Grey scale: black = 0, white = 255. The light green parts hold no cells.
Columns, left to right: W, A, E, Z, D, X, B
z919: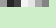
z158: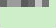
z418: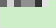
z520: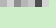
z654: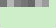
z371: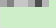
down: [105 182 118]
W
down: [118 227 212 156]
B
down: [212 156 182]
B

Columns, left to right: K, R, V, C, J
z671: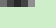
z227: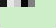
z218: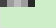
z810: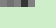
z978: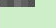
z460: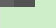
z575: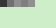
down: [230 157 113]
R
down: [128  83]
J
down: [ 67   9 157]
C
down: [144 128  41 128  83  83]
J

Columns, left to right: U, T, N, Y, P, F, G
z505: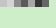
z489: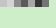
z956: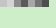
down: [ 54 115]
F
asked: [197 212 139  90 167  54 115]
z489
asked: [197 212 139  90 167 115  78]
z956

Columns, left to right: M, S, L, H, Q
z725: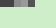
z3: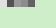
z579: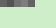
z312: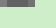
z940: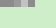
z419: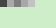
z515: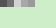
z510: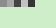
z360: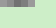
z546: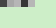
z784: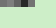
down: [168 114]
S
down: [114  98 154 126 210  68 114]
L
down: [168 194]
H
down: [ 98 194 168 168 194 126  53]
H

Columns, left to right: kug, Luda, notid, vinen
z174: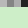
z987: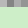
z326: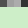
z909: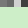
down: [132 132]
Luda
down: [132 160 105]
Luda

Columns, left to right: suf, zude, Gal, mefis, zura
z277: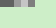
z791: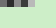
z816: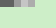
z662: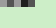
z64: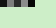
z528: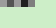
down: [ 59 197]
mefis
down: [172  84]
zura
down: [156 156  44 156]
Gal

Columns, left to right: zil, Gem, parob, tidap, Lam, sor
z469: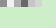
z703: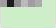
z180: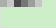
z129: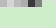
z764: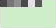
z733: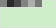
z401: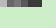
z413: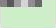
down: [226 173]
Lam
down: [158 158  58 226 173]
Lam
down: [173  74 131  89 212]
tidap
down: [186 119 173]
tidap
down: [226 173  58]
Lam
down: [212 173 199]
sor
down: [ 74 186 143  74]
parob

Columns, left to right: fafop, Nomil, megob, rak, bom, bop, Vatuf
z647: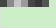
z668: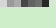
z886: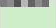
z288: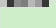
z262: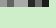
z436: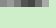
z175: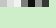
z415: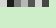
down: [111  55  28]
Vatuf
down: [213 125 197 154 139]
fafop
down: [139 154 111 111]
bop
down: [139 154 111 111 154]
bop
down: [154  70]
rak
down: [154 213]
bop

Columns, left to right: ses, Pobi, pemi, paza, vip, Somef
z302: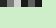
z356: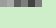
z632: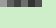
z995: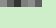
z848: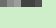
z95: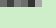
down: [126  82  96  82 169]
Somef
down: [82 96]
Somef
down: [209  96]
pemi
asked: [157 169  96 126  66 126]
z356
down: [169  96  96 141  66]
Pobi
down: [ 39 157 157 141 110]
ses
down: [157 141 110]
ses

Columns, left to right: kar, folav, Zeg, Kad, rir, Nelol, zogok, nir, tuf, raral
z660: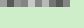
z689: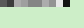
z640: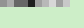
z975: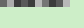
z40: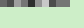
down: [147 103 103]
kar
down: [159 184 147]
Nelol

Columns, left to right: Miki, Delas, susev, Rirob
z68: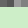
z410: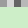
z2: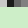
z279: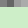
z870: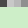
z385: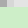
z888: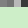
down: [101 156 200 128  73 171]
Miki
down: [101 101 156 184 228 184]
susev

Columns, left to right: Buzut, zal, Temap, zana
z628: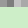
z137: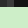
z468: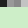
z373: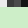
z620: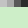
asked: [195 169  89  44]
z620
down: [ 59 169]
zal
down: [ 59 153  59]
zal
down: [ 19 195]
zana

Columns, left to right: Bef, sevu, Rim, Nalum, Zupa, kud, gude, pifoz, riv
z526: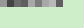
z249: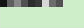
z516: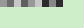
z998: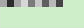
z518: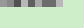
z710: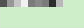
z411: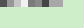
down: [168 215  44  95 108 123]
gude
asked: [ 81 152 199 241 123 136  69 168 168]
z411
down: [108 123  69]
gude
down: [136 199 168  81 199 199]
Rim
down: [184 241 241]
Nalum

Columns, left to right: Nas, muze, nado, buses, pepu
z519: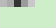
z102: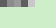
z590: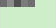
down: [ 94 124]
buses
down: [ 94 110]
Nas
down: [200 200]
pepu

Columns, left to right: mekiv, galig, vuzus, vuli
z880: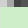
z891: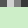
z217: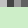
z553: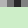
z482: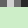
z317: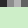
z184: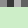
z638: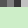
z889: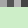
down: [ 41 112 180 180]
vuzus
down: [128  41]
vuli
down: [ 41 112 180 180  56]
vuzus
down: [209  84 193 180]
mekiv
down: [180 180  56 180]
vuzus
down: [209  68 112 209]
galig
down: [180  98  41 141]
mekiv

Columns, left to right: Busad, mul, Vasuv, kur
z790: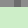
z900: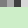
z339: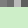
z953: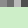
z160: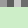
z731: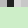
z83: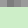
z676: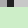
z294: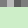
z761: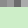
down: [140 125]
Busad
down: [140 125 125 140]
Busad

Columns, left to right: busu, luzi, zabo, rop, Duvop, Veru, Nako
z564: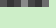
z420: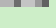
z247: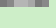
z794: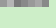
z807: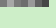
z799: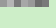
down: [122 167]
Veru
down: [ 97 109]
Veru
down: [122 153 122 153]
busu
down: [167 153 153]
Duvop
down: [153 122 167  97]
Veru
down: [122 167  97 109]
Veru

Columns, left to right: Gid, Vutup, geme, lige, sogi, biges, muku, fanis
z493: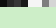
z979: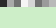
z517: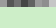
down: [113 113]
geme
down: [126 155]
muku
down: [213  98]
sogi
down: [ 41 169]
Vutup

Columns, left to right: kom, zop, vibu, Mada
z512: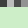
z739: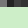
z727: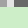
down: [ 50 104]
Mada
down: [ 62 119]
kom
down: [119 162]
kom
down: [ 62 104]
vibu

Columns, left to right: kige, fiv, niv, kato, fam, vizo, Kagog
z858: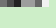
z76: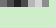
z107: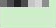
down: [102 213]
vizo
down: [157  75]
kato

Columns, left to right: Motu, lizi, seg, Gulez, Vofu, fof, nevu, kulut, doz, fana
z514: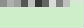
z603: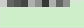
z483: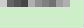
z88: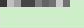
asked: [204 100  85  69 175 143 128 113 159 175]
z483
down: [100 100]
lizi
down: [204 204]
Motu
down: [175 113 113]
kulut

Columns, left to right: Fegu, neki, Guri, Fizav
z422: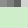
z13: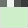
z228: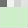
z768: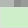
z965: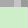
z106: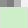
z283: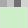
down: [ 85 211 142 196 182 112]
Guri
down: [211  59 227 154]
Fizav
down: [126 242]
neki
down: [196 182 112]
Guri
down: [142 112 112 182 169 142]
Fegu
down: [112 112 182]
Fegu
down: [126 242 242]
neki

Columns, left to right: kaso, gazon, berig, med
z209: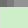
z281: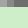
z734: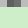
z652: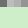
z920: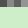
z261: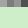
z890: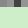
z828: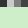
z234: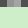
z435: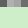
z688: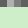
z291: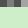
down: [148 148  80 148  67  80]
med
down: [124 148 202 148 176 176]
gazon
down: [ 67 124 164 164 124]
berig
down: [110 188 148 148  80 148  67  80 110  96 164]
med
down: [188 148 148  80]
med

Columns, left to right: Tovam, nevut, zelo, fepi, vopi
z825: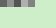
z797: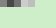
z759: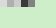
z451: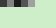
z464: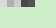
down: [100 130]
Tovam
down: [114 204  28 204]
zelo
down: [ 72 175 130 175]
nevut
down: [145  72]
nevut
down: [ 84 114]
zelo

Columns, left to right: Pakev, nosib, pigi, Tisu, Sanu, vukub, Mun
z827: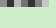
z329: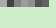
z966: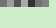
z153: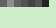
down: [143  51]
Sanu
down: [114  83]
vukub
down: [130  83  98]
pigi
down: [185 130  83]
pigi
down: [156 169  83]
Tisu
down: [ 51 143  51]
Sanu

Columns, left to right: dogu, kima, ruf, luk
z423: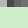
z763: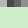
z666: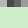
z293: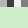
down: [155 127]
luk
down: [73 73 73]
kima
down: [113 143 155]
luk
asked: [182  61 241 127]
z293
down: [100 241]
ruf

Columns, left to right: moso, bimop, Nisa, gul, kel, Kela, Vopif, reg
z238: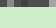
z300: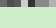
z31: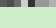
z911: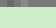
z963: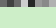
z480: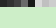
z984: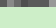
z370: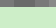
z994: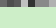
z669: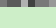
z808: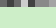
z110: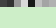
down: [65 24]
kel
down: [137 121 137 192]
Kela
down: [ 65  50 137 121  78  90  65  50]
bimop
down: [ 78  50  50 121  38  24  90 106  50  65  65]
kel
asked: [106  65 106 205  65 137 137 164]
z808

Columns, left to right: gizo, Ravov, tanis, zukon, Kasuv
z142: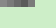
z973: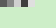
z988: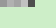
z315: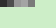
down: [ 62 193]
zukon
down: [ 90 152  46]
gizo
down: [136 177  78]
Ravov
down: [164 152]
tanis
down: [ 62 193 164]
zukon

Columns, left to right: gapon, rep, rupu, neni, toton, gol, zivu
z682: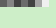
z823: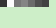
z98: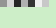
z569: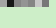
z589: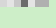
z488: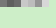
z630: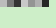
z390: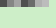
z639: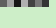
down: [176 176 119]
gol
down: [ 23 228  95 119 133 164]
rep
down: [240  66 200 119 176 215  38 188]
zivu
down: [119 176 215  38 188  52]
zivu
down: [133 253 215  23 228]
rep
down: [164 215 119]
gapon
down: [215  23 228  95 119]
rep

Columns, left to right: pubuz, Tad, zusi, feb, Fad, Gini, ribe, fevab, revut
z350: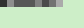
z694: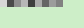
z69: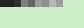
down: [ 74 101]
ribe
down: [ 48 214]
pubuz
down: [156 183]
fevab
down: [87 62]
Fad

